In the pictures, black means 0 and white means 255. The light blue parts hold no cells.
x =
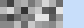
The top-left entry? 121
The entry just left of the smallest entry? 149
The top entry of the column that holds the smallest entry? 176
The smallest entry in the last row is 108
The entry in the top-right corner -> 108
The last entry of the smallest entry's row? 229
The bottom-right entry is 188
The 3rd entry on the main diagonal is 108

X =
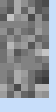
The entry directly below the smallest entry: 183
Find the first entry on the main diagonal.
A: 130
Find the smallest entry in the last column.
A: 58
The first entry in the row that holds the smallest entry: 130
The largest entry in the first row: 171
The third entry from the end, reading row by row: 87
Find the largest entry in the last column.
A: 196
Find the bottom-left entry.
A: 156
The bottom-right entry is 144
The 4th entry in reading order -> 144
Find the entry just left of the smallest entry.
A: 74
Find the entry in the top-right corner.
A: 74
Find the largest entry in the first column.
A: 171
